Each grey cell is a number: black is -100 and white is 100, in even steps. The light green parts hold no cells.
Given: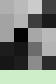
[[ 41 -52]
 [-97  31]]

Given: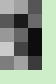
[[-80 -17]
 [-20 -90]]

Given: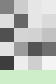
[[-20  80]
 [ 66  65]]

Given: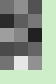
[[-27  -6]
 [  5 -74]]

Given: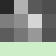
[[11 67]
 [-7 19]]

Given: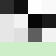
[[ 90 -95]
 [ 75 -26]]

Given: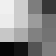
[[61 22]
 [35  1]]

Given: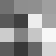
[[-50  86]
 [  2  55]]

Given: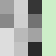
[[ 62 -10]
 [ 45  28]]
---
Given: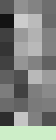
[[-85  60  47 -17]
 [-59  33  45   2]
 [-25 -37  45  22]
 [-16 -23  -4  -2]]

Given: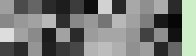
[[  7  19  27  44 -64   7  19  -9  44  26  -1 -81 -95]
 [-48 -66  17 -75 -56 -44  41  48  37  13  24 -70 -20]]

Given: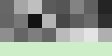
[[-21  -6 -85  42 -44 -27 -16 -63]]

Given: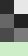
[[-19 -74]]

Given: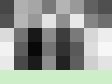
[[-36  43  19  78  11  83   4 -14]
 [ 90 -27 -94  -9 -61 -30  73  94]]

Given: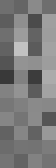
[[-27  12 -41  25]
 [-23  52 -29  27]
 [-55   1 -53  34]
 [ -7   0   8   7]
 [-23   5 -23  20]
 [ -9 -22   2 -10]]

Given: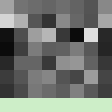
[[ 66  38 -33 -60   8 -19 -36  31]
 [-91 -51  -3 -26 -24  -3 -31 -71]
 [-53 -33  -3   5 -34 -45  22 -46]]
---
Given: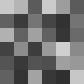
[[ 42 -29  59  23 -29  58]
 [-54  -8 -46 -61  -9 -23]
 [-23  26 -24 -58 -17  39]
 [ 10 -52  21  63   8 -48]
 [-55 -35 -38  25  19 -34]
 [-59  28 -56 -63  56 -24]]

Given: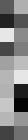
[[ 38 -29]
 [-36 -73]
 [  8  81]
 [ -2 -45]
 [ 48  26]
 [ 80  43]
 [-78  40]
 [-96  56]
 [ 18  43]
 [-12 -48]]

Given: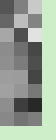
[[  0  58 -33]
 [ 48   3 -20]
 [-38  77  31]
 [-13 -44  10]
 [ -3 -39  12]
 [ 22 -46  23]
 [ 17  -6  26]
 [-51 -69  11]
 [-10  -1   7]]

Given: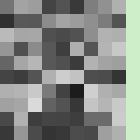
[[ 28  23 -47 -35 -55  -1  14  38  -9]
 [-30 -31  10  29  22  12  -3 -35 -62]
 [ 30  31 -37 -42 -36  11  40  37  46]
 [-37   9 -31 -51  37 -33  41  57  18]
 [ 30  43 -31 -37 -54  40  28  25 -21]
 [-52 -34  38  61  52 -39 -40 -59 -47]
 [ 41  58  -4 -48 -78  62  38  32  38]
 [ 30  71 -23 -35 -57  54  42  58  26]
 [ 39 -51 -46 -47 -51 -16 -16  59 -43]
 [ 18 -41 -59 -56 -40 -43  25  38 -56]]

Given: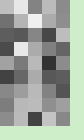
[[ 81   3  47   9  49]
 [ 42  88  34  11 -11]
 [-31   5 -44  48 -27]
 [ 82  34   0 -21 -41]
 [ -4  45 -61  10  27]
 [-19  34 -31 -27 -48]
 [ 23  45   2 -34   7]
 [ 44  47  12  25  -2]
 [ 46 -48  53   7  10]]

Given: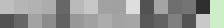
[[ 42  40  35 -19  45  56  27  26  74 -36  29 -13  -9 -63  50]
 [-20  28  10 -23  19  26  36  28  30 -31 -23   0 -34  58 -35]]
